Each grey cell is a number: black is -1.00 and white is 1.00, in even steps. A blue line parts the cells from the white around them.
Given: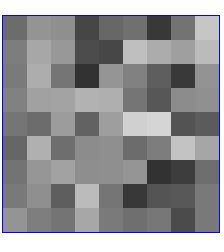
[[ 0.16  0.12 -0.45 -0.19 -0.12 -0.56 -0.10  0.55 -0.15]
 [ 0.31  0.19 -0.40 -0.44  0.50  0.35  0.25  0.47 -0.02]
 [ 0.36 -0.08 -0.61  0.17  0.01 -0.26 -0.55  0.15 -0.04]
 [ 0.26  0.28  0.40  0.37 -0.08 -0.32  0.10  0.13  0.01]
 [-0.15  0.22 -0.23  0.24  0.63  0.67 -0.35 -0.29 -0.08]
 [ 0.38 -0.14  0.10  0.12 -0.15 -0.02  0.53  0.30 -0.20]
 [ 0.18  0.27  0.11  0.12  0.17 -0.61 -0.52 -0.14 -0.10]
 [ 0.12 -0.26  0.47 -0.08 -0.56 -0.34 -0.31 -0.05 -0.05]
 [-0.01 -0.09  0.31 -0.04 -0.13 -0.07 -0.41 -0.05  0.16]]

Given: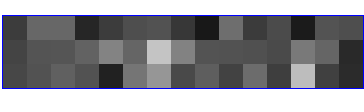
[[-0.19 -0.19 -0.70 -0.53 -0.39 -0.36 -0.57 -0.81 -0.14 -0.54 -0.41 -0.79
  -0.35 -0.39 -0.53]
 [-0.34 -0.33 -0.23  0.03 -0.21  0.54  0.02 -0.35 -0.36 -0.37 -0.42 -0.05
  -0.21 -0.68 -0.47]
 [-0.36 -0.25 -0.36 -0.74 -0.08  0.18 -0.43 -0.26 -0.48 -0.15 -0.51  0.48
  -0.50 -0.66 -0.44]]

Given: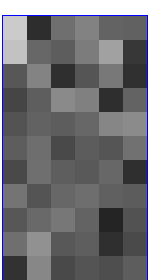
[[-0.65 -0.13  0.02 -0.22 -0.24  0.59]
 [-0.19 -0.27 -0.03  0.26 -0.57  0.52]
 [ 0.03 -0.63 -0.33 -0.06 -0.62 -0.32]
 [-0.26  0.08  0.00 -0.64 -0.22 -0.46]
 [-0.23 -0.27 -0.19  0.05  0.09 -0.35]
 [-0.14 -0.43 -0.28 -0.33 -0.11 -0.27]
 [-0.13 -0.26 -0.30 -0.19 -0.63 -0.43]
 [-0.34 -0.19 -0.14 -0.25 -0.28 -0.09]
 [-0.18 -0.07 -0.22 -0.72 -0.36 -0.32]
 [ 0.14 -0.31 -0.26 -0.63 -0.42 -0.13]
 [ 0.06 -0.43 -0.34 -0.39 -0.27 -0.61]]

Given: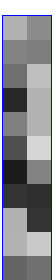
[[ 0.10  0.39]
 [-0.01  0.03]
 [ 0.50 -0.13]
 [ 0.40 -0.69]
 [ 0.40  0.00]
 [ 0.68 -0.38]
 [ 0.03 -0.78]
 [-0.64 -0.60]
 [-0.60  0.39]
 [ 0.58  0.40]
 [-0.12 -0.21]]

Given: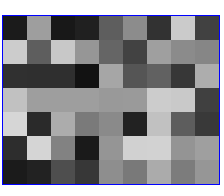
[[ 0.24 -0.81 -0.75 -0.26  0.10 -0.61  0.59 -0.49 -0.79]
 [-0.26  0.57  0.18 -0.21 -0.48  0.25  0.09  0.05  0.60]
 [-0.63 -0.63 -0.86  0.30 -0.33 -0.24 -0.57  0.36 -0.62]
 [ 0.24  0.24  0.24  0.20  0.21  0.60  0.58 -0.50  0.51]
 [-0.67  0.35 -0.04  0.08 -0.73  0.51 -0.27 -0.55  0.68]
 [ 0.67  0.02 -0.80  0.17  0.64  0.65  0.16  0.25 -0.65]
 [-0.73 -0.39 -0.57  0.11 -0.05  0.34 -0.03  0.18 -0.79]]

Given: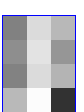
[[ 0.72  0.44  0.01]
 [ 0.78  0.18  0.11]
 [ 0.72  0.41  0.02]
 [ 0.98 -0.61  0.45]]
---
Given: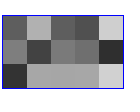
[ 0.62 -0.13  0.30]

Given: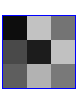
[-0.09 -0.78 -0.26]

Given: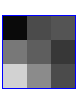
[-0.34 -0.26  0.65]

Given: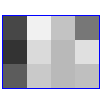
[-0.07  0.45  0.58]

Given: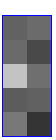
[-0.16 -0.17]

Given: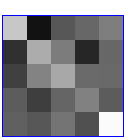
[-0.01 -0.70  0.32 -0.51 -0.25]
